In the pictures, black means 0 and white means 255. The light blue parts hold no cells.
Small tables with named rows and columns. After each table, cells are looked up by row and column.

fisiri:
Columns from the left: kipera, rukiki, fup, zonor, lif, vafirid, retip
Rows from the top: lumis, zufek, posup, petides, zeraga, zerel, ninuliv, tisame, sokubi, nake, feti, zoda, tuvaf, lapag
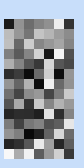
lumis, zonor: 131
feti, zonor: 131
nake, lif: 226
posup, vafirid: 165
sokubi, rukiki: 170
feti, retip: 230
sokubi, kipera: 84

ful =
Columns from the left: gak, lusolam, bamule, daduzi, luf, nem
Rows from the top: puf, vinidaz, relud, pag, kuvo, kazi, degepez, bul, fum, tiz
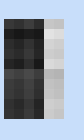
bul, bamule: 62
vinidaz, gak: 30
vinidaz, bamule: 29
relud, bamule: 50
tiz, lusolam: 45
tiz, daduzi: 40
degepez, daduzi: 50
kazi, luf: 184
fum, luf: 206
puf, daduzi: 45
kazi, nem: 180
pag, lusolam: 43
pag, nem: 201
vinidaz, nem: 220
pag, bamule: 56
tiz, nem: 197
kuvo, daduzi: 25
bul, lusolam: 51

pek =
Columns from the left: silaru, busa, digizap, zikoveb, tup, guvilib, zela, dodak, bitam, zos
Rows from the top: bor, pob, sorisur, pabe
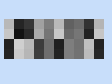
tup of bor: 125
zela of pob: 105
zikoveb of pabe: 62
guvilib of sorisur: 31
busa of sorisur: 207
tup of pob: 117

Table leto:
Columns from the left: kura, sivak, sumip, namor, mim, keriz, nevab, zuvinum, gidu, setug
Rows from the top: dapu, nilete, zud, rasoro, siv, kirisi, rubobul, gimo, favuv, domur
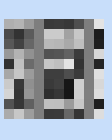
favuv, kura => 83
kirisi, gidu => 126
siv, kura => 49
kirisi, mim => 62
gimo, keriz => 54
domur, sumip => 157
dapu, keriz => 59
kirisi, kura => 167
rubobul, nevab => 23
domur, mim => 57
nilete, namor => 127
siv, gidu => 127
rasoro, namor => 126
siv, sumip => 107
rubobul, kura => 202
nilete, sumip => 91
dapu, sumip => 154
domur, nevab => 103

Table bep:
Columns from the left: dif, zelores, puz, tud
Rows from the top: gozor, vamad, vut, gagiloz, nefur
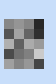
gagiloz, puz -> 128
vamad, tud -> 48
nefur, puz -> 151
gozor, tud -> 39
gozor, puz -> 133
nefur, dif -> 160
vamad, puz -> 101
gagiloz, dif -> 75
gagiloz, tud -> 202
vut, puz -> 171

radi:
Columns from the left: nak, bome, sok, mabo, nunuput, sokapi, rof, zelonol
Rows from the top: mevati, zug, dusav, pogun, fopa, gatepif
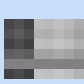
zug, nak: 81
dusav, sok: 64
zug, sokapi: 183
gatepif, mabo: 194
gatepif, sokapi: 197
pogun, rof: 162
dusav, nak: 66
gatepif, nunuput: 190
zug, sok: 78
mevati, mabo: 188
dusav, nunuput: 189
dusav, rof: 190
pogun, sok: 93
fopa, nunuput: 129
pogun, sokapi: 169
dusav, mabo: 192
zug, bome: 91

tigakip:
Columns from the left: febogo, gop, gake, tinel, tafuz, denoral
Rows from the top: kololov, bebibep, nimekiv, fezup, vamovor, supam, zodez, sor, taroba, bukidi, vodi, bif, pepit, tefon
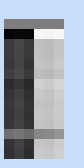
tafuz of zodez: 203
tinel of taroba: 195
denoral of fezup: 197
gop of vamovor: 68
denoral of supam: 194
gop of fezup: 69
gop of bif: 118
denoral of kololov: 126
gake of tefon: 45
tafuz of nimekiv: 188
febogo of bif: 111
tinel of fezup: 193
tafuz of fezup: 188
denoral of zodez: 212
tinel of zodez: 208
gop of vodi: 67

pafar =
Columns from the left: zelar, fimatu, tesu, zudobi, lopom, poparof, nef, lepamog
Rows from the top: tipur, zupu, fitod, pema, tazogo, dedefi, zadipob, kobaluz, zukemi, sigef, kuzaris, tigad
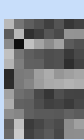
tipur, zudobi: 81
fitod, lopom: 140
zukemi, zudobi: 78
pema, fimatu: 118
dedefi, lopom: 172
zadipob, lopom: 169
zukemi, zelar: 174
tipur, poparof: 84
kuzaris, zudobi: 70
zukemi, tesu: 95
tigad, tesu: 64
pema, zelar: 192
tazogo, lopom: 78
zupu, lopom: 86

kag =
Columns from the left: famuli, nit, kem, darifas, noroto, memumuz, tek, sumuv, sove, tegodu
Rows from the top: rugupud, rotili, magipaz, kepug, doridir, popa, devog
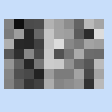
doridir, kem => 38
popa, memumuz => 124
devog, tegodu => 185
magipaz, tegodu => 157
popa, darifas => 35
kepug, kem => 136
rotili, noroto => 197
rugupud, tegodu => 164
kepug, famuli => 87
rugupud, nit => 15
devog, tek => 140
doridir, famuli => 150
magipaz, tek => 136
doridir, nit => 96
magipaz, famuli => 174
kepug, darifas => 73

